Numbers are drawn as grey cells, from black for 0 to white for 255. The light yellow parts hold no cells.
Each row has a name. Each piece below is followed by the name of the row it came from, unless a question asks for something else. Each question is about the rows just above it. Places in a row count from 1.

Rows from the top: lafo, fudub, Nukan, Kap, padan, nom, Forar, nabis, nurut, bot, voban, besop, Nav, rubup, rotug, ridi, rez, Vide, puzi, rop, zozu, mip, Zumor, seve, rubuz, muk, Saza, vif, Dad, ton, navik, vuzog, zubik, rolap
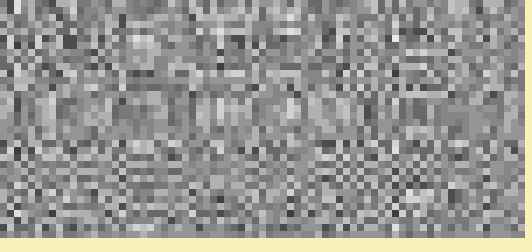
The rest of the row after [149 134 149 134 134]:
[177 121 105 149 121 149 134 177 105 177 149 134 134 105 149 149 134 177
 177 121 149 149 105 177 105 149 149 105 149 193 177 193 177 134 177 105
 105 134 149 149 177 105 149 177 149 149]
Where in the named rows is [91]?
zozu, 13
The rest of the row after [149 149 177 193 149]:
[177  76 105 177 134 177 105 134 105 105 177 121 134 134 134 134 149 149
 134 134 121 177 177 121]
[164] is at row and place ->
Forar, 8

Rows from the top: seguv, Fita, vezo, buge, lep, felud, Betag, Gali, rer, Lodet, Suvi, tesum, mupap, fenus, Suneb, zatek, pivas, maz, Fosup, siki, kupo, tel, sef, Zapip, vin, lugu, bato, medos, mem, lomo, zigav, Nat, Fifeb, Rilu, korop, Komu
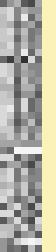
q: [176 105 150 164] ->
buge
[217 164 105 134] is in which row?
mem

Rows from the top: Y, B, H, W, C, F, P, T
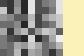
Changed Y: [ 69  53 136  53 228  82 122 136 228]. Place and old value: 4, [39]
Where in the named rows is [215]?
F, 5
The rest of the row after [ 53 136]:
[ 39 228  82 122 136 228]

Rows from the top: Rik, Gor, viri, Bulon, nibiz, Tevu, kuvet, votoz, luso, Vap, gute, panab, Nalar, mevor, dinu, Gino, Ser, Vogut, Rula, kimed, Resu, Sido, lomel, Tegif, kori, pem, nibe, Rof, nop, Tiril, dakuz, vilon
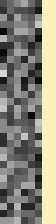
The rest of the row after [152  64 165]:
[105  91 152]
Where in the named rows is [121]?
Sido, 2
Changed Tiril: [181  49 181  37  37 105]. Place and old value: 1, [165]
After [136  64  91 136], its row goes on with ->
[152]
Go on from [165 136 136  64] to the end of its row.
[49]

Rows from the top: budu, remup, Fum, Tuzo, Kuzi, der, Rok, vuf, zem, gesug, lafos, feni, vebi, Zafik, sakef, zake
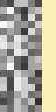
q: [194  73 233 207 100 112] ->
feni
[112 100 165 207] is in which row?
Zafik
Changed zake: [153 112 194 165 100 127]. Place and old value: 6, [140]
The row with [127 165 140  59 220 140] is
Kuzi
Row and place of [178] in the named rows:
remup, 1
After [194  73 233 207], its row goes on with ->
[100 112]
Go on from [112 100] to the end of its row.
[165 207 112 127]

